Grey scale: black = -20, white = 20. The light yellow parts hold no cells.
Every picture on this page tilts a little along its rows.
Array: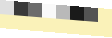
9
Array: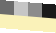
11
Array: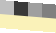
-11
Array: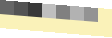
0
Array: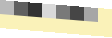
-1
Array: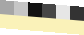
-9
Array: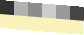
12
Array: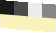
-8
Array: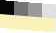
-2
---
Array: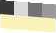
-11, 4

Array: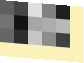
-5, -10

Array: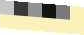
11, -1

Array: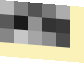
9, -8

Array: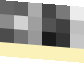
-4, 11

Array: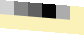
13, 7
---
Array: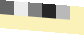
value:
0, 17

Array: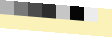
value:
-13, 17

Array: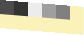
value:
17, 17

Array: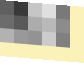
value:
7, 15

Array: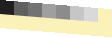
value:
5, 14

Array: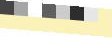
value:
-5, 20
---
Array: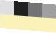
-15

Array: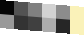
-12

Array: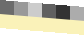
4

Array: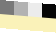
8

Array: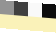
-10

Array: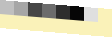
6
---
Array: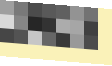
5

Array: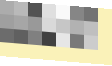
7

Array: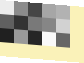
17

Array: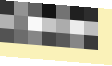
-12

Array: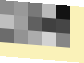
2

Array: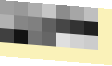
5

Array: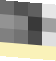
-3

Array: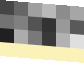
-9

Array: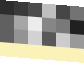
-13
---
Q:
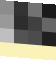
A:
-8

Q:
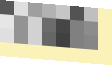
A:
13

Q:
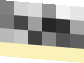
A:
-10

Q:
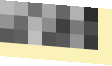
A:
10

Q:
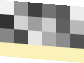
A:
16

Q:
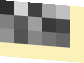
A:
1
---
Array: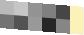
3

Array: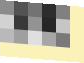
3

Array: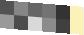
-4

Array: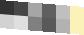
6

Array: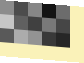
-10

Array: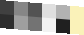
-7

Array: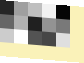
-15

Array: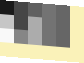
7
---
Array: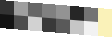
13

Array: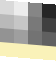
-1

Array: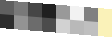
-3

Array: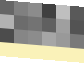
-2

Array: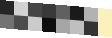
12

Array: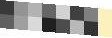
14

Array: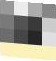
-11

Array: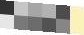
-3

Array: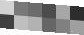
8
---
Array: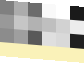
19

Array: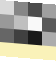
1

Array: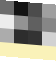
-17

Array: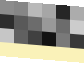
6

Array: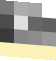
7

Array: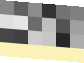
-12

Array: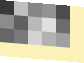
1
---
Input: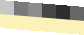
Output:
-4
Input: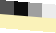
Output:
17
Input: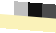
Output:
-8
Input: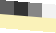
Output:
18
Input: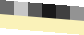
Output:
3
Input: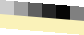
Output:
0
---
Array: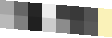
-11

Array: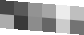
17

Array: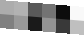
-18

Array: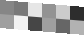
12

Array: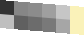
5

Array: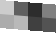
-13

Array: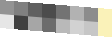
8

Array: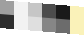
-8

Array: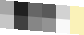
-6

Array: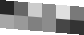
15
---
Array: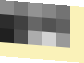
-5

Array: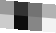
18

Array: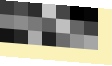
-10

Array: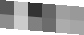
6

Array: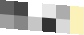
14

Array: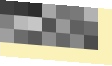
-3

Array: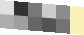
-2

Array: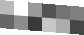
-9
